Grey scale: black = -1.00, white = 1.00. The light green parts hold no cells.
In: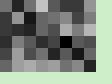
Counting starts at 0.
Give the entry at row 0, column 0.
-0.11
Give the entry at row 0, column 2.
-0.11
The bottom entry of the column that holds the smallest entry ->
-0.11
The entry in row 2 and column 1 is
-0.64
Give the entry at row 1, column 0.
-0.55
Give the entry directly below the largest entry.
-0.20
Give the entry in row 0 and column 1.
-0.72
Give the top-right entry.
0.16
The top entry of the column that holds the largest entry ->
0.52
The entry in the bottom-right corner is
-0.72
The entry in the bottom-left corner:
-0.20
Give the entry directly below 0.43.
-0.39
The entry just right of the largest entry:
-0.30
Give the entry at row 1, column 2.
-0.82

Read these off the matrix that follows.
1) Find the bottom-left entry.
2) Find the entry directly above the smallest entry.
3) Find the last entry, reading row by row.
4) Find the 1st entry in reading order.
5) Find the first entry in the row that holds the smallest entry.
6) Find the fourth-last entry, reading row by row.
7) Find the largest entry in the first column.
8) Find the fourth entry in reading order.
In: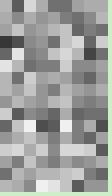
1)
0.43
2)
0.26
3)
0.17
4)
0.43
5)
-0.57
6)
0.53
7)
0.78
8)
0.35

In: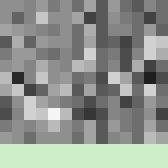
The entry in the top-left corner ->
0.12
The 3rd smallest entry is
-0.58
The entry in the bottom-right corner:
0.28
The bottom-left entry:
0.20
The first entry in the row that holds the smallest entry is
0.46
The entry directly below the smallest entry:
0.64
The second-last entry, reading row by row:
0.46
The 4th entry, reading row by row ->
0.20
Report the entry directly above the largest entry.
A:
0.12
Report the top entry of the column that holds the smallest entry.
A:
0.04
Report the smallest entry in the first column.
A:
-0.40
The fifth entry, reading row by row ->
-0.04
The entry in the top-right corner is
-0.14
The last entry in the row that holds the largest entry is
-0.48
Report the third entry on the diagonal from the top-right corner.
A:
-0.14
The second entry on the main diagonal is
-0.22
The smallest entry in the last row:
-0.30
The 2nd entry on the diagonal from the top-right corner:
-0.48
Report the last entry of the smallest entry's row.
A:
-0.40
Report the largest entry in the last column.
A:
0.55
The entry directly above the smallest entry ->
-0.48
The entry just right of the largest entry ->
0.46
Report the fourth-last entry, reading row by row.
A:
0.12

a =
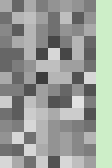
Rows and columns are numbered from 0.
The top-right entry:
-0.02
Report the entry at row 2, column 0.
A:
0.07
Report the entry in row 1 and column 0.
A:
-0.12
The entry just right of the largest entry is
-0.02
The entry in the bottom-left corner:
0.69
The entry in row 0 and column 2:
0.33
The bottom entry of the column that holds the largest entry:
0.50
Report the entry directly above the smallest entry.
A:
0.50
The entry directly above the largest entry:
0.15
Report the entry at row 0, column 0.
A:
0.33
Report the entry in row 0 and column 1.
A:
-0.20
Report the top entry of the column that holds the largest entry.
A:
0.15
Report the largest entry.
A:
0.77
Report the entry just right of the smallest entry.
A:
0.42
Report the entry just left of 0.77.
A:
-0.28
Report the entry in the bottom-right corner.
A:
0.25
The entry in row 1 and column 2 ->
0.50
